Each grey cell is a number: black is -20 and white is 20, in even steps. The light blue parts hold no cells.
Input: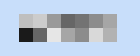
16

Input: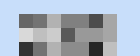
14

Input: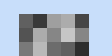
11

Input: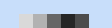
14

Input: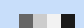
18

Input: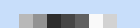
19

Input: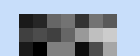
12

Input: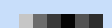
11
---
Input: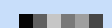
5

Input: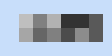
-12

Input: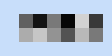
13

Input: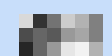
8

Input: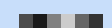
-4

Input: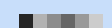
4

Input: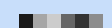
-12

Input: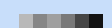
-9

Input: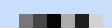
-15

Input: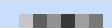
5
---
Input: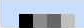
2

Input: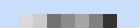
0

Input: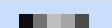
-2

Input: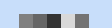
-2

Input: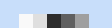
5

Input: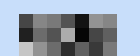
-15

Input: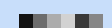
-3

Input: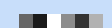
-4

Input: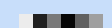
-5

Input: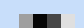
5
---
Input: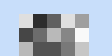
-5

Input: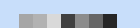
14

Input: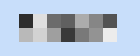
-3

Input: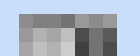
0

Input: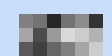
-14

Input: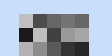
-4
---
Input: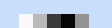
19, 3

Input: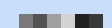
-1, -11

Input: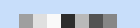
5, 1

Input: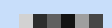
13, -9

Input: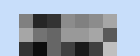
0, 10

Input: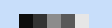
-18, 16

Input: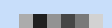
7, 13
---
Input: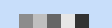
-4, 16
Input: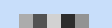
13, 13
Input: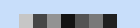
-17, 11
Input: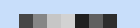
13, 13
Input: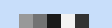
-16, 18
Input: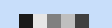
0, 16
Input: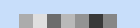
9, 15
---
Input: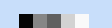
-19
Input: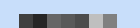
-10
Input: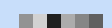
3
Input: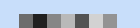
-3
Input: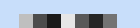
10
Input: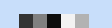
-12
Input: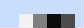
18
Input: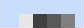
16
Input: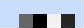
-4
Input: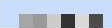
6
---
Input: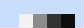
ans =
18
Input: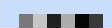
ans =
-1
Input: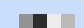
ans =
3
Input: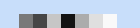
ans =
-1
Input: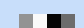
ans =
3
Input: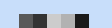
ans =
-6
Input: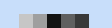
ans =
11
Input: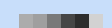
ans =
7
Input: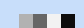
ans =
8
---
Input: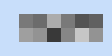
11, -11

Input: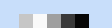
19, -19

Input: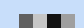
11, -17

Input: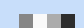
19, -13

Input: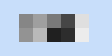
17, -15

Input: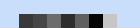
11, -19
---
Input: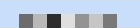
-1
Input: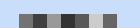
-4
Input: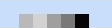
-19
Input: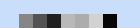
-19
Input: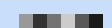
-16
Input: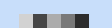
-13
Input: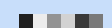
-1
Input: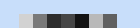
-5
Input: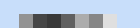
15
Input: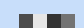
-2
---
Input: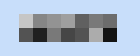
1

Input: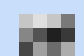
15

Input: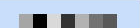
-20

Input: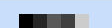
-14

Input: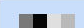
-19

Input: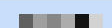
5

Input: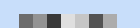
3

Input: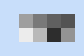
-1

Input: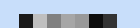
10
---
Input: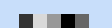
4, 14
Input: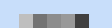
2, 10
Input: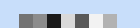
14, 18
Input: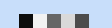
-4, 18
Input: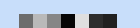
-19, 15
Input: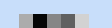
1, 13
